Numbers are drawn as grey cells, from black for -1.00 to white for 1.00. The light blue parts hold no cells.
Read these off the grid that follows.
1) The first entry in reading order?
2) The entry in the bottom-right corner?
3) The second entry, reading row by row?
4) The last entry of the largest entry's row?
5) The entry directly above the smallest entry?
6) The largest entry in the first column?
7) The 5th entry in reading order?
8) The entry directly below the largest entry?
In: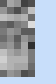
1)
-0.28
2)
-0.28
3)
0.30
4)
0.72
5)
-0.04
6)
0.62
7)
-0.39
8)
-0.28

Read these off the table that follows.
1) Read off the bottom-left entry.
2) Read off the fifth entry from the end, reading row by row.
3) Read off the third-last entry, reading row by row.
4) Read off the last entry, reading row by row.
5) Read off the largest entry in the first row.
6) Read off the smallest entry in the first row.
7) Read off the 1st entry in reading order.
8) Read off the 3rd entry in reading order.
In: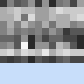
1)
-0.45
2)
-0.55
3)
-0.20
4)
-0.45
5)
0.25
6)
-0.68
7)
-0.55
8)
-0.32

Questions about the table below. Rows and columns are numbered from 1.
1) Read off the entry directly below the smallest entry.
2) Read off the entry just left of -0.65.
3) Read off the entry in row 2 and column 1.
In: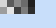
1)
-0.65
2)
-0.03
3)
0.22

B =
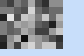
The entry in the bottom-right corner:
-0.50
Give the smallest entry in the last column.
-0.63
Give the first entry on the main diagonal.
-0.25
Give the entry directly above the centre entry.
0.43
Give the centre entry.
0.33
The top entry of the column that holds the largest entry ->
-0.50
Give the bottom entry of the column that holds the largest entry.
0.21
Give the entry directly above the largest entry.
-0.02
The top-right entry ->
0.11
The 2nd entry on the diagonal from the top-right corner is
-0.15
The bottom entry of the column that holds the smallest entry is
0.43
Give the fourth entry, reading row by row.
-0.25
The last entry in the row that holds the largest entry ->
0.43
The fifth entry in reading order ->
0.33
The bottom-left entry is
-0.75
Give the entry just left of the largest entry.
-0.75
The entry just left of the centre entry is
0.21
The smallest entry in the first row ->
-0.63
